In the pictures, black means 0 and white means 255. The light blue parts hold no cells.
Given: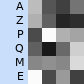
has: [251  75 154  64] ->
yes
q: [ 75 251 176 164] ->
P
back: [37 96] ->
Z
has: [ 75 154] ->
yes
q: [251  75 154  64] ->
E
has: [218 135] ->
no
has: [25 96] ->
no

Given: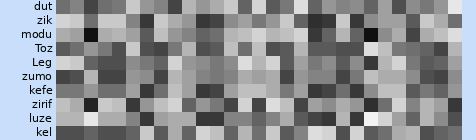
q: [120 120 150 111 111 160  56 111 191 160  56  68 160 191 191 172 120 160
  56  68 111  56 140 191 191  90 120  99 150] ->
kefe
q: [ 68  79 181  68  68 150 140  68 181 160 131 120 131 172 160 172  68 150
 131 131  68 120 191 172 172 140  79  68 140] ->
zumo
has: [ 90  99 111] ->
no
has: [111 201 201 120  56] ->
no
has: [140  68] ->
yes
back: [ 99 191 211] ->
kel
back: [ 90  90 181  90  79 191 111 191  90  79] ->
Toz

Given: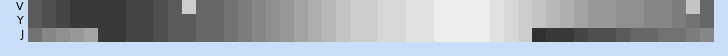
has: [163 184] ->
no
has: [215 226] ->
yes
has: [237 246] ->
no
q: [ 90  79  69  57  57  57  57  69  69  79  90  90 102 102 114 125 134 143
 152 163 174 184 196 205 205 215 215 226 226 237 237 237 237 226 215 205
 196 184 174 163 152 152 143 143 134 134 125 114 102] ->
Y
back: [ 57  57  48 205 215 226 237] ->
J
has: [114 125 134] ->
yes
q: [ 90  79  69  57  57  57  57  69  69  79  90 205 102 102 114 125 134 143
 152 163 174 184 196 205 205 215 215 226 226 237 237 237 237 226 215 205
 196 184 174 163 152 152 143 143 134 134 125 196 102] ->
V

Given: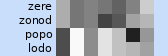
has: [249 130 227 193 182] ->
no
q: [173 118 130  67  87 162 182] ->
zonod
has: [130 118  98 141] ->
no

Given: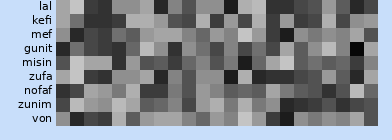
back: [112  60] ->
mef
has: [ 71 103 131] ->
no
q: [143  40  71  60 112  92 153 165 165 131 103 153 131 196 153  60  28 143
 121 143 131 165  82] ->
mef

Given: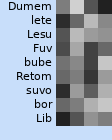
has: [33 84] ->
yes
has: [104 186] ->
yes
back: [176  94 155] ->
suvo
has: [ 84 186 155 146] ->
yes
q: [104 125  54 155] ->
Retom

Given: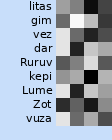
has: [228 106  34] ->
yes
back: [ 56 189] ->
gim
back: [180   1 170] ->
kepi
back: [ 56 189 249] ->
gim
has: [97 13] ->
no

